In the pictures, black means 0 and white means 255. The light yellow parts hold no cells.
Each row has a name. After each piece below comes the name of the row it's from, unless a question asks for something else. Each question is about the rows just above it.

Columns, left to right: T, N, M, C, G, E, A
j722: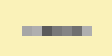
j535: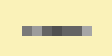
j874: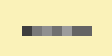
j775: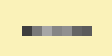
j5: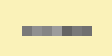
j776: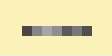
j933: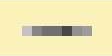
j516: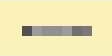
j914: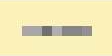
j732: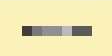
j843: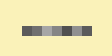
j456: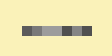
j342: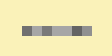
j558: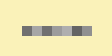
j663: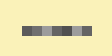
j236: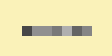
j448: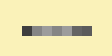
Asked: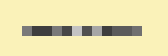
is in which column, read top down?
T
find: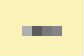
j722
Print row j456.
[ 91, 121, 156, 156,  80, 133,  80]
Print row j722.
[166, 175,  91, 121, 133, 112, 175]
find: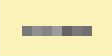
j5
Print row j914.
[166, 166, 112, 175, 133, 133, 144]
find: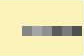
j776

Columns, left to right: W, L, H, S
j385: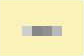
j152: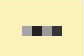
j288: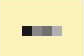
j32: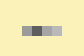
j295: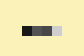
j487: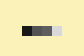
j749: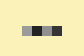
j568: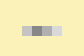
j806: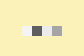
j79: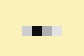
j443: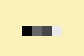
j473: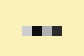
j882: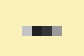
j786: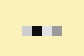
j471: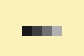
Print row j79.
[206,  15, 176, 226]
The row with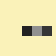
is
j749
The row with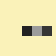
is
j152
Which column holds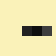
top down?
L
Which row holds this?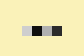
j473

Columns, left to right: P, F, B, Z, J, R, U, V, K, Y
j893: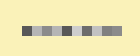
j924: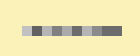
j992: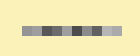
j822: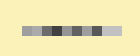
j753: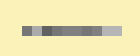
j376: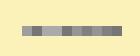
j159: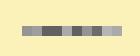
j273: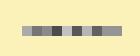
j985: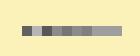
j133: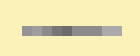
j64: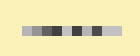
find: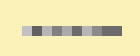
j924
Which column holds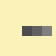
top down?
R
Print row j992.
[148, 158,  88, 108, 158,  76, 139,  97, 181, 170]
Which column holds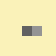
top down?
P
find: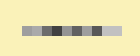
j822

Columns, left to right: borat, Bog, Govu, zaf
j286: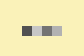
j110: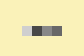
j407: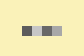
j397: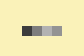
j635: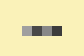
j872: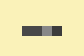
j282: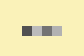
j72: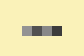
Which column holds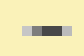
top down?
Bog
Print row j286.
[ 81, 198, 115, 178]
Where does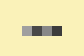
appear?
j635
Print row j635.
[159,  72, 136,  60]
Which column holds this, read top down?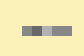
Govu
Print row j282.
[ 81, 187, 115, 178]

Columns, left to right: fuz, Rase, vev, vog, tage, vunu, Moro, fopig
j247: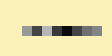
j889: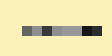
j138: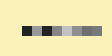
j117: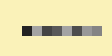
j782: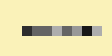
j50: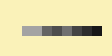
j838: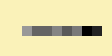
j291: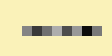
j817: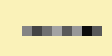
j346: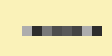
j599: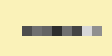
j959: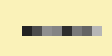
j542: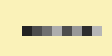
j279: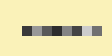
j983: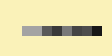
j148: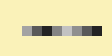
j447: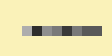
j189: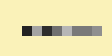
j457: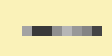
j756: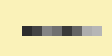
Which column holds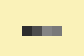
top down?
tage
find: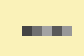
j817
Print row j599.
[ 77, 112, 100,  45, 112,  68, 215, 143]

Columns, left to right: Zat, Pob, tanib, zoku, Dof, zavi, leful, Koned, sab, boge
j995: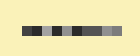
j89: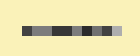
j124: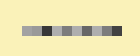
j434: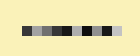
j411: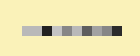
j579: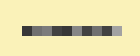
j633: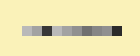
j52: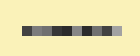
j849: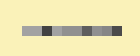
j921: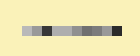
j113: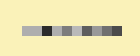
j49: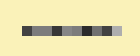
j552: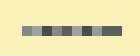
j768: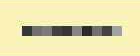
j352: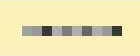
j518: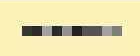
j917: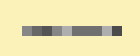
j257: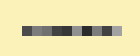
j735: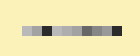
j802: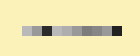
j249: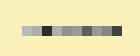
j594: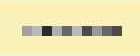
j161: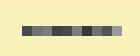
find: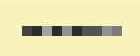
j995
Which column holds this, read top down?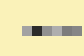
Dof
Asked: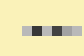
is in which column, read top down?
Zat
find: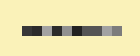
j518
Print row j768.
[ 55, 112, 124,  66,  55, 134,  43, 112,  66, 162]
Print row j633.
[185, 162,  55, 185, 162, 144, 112, 134, 144,  43]
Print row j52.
[ 66, 124, 112,  55,  43, 134,  43, 112,  66, 162]

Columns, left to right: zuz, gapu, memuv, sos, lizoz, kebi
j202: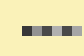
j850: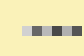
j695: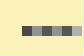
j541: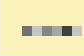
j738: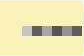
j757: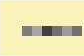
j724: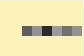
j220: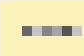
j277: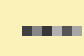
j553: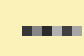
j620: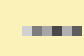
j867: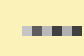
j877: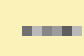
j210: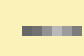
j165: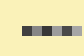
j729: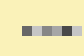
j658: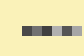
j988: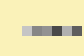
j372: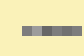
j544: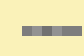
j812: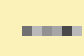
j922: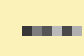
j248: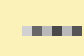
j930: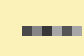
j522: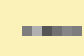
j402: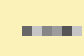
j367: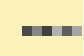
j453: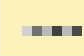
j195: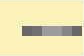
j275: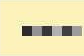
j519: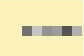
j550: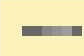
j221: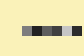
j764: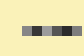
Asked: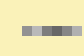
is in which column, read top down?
gapu
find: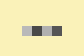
j850
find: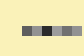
j724
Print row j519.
[113, 197, 146, 156,  85, 176]

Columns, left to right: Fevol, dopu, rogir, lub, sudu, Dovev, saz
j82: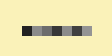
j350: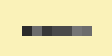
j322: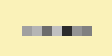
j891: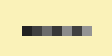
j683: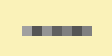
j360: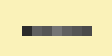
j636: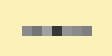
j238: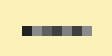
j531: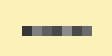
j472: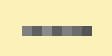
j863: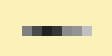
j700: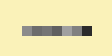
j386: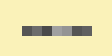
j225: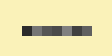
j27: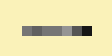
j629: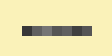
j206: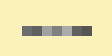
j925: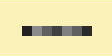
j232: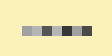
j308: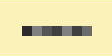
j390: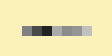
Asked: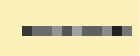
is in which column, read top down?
rogir
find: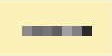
j700
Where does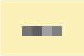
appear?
j700
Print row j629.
[ 55,  96, 117,  85,  96,  64,  85]
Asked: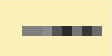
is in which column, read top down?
Fevol
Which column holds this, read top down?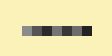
Fevol

